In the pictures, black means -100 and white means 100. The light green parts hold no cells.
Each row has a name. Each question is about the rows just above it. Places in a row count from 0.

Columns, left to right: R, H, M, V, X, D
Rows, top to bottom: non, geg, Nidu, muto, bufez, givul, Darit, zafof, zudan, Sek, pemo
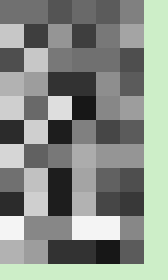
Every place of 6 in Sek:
1 2 5
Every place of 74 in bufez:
2
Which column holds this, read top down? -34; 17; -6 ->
M
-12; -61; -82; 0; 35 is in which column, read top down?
V
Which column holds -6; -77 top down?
M
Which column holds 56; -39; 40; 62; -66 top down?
R
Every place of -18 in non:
3

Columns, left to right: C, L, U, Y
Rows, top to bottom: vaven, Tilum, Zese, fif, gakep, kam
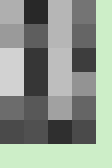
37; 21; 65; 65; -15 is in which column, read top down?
C
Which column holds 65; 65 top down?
C
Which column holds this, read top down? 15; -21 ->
Y
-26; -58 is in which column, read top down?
L
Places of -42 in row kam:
0 3
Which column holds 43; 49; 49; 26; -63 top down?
U

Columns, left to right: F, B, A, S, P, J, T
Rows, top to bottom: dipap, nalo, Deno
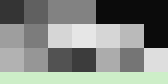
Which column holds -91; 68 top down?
P
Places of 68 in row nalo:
2 4
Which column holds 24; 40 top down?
F
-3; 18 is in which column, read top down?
B
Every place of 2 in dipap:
2 3
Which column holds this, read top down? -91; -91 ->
T

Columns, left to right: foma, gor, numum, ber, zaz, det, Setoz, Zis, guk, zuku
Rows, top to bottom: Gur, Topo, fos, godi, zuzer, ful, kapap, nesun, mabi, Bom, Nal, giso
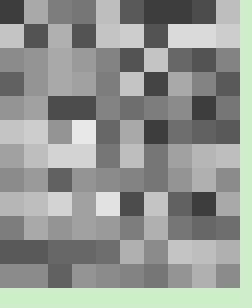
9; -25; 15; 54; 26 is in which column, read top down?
foma
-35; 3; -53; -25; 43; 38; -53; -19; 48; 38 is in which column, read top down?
guk
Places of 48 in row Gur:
4 9
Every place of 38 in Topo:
2

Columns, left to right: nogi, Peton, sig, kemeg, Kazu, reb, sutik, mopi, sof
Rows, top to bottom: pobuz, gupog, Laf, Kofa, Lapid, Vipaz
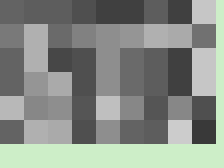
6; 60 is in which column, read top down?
mopi
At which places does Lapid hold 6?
1 5 7
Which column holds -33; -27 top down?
sutik
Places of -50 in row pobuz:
4 5 7
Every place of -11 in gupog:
8
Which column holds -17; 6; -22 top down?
reb

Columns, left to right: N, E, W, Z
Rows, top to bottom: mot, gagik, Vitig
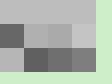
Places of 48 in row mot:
0 1 2 3
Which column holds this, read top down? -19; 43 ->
N
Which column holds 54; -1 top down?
Z
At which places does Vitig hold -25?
1
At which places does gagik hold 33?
2

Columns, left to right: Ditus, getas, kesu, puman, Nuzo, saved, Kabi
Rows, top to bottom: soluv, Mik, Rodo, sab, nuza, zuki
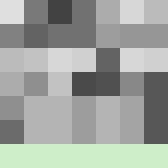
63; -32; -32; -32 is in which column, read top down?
Kabi
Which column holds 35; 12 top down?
Ditus

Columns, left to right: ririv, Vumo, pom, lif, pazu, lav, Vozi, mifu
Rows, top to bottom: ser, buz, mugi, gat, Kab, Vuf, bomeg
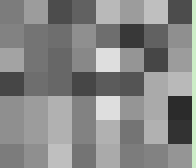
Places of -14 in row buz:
2 4
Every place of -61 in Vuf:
7
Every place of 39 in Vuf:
2 4 6

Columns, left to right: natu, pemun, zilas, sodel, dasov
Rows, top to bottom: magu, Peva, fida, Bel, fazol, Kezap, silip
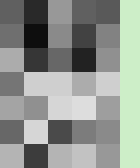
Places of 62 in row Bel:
1 2 4
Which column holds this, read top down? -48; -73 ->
sodel
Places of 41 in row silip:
0 2
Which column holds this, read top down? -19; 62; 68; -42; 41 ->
zilas

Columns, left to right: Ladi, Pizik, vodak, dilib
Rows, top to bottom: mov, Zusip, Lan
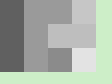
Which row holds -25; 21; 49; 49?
Zusip
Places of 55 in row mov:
3
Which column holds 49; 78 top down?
dilib
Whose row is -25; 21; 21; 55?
mov
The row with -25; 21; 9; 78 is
Lan

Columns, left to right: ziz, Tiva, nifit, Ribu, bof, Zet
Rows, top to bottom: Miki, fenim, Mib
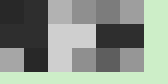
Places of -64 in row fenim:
0 1 4 5
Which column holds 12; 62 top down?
Ribu
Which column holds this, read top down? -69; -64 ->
ziz
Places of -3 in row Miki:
4

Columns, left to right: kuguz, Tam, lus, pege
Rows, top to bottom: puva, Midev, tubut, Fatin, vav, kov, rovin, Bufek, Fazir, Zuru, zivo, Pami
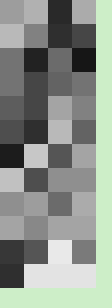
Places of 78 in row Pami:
1 2 3
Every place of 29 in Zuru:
0 2 3
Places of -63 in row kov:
1
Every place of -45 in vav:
1
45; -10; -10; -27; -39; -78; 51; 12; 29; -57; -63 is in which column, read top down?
kuguz
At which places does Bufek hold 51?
0

